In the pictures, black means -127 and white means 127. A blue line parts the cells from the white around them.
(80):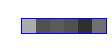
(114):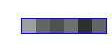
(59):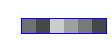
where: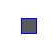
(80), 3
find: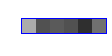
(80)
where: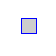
(59), 3
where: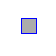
(80), 1
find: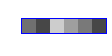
(59)

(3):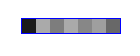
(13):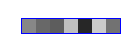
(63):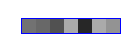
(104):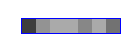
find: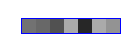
(63)
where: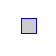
(13), 6
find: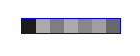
(3)
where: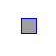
(3), 6
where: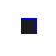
(3), 1
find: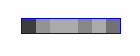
(104)
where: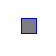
(3), 3

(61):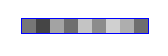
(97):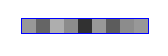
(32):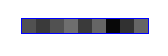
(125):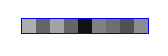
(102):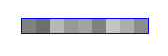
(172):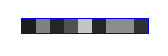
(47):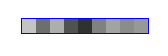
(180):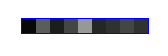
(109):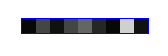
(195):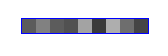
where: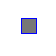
(61), 1
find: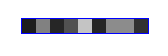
(172)
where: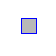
(102), 3

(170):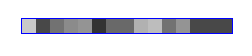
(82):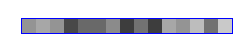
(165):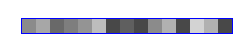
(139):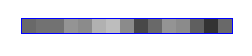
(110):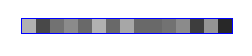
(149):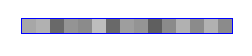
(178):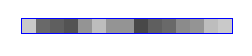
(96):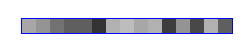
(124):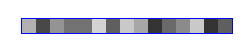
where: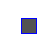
(178), 4
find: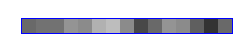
(139)
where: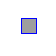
(149), 8
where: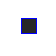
(110), 15
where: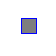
(165), 4

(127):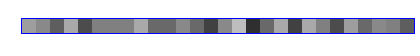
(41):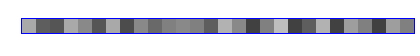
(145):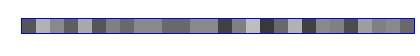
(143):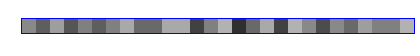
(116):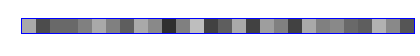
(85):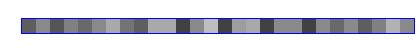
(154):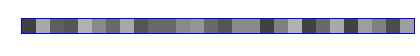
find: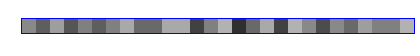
(143)
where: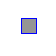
(154), 13
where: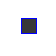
(145), 18
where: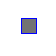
(85), 8

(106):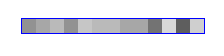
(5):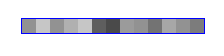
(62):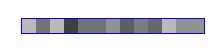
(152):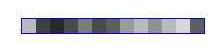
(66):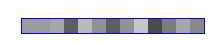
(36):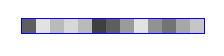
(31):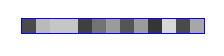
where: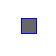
(62), 10
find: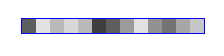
(36)
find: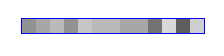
(106)
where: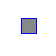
(66), 13
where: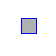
(5), 4
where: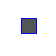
(31), 8
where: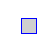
(106), 13

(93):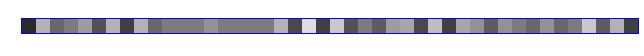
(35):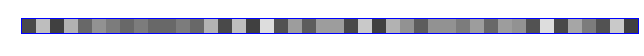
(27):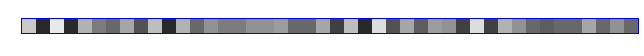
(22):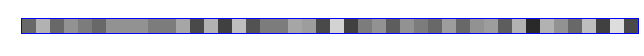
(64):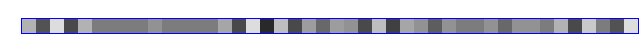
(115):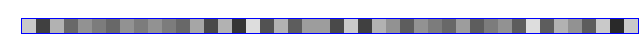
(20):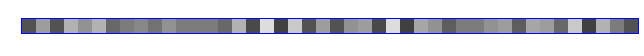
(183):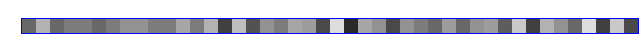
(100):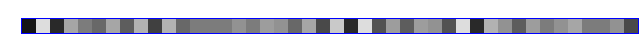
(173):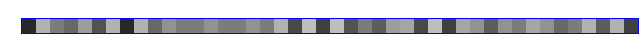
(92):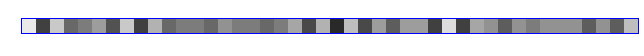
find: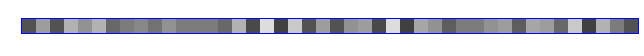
(20)
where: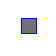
(20), 10
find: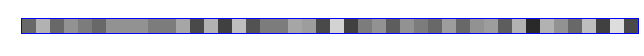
(22)
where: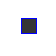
(115), 16
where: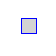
(22), 23
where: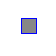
(20), 9

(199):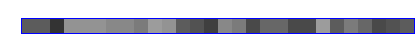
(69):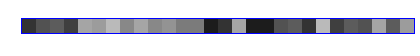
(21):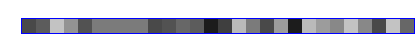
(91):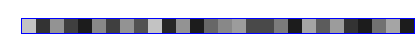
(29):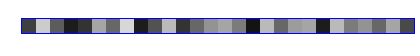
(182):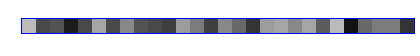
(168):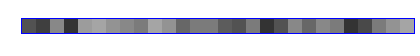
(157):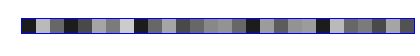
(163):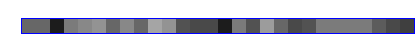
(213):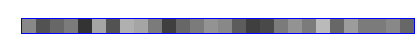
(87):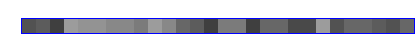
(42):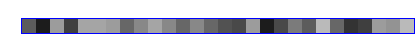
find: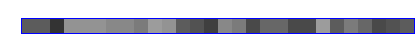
(199)
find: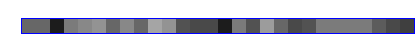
(163)
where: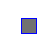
(91), 26
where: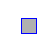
(213), 8
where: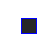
(91), 11

